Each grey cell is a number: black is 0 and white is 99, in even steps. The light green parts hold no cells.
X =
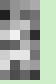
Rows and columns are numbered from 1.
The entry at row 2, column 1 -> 12
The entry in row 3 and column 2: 71
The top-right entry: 66
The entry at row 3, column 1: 53
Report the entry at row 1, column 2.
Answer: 57
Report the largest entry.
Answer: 93
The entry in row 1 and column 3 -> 61
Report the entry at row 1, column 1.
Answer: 44
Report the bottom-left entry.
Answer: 48
